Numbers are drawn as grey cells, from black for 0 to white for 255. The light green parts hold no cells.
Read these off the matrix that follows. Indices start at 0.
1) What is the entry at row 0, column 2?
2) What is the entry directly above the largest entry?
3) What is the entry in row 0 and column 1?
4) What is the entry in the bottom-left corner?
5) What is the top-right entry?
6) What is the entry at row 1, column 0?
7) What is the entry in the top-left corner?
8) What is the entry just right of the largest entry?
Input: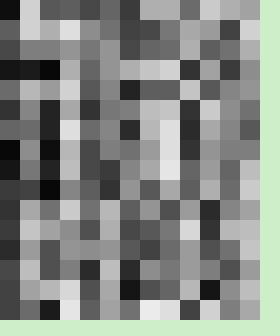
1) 88
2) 80
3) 209
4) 66
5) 162
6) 94
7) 14
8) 222

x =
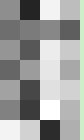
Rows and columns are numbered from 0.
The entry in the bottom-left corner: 243
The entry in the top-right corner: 189
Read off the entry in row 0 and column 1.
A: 36
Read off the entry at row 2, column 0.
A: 149
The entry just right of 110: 123
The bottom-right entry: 175
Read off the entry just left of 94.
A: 135
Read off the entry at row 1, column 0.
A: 110

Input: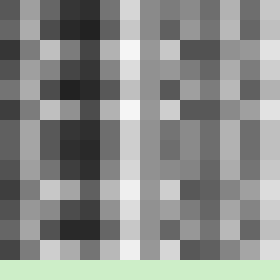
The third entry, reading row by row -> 102
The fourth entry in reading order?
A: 54
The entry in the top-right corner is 199
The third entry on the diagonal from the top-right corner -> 145
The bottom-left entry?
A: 69
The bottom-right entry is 220
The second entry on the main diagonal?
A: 172
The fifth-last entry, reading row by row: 88
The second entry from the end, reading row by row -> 165
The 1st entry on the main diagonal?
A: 88
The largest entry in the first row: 214
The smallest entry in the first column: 54
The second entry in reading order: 159
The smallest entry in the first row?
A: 47
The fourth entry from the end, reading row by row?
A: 96
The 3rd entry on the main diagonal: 191
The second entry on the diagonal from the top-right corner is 102

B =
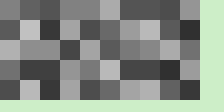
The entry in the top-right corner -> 149
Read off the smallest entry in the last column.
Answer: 48
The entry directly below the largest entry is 142
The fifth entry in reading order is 129
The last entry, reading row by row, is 56
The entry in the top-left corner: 129
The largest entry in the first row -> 171
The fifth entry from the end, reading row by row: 105
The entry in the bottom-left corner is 77
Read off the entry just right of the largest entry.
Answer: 56
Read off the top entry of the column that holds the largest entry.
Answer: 97
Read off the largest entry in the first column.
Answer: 177
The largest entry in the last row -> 185
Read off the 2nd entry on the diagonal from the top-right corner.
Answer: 90
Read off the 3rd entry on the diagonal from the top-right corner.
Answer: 135

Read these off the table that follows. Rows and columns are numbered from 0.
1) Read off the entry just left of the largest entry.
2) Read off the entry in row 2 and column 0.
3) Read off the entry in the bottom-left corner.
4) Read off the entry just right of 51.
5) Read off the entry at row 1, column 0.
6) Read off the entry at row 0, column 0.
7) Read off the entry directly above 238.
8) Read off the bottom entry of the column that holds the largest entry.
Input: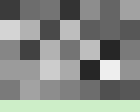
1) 38
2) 134
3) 122
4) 141
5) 212
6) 59
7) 38
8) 80
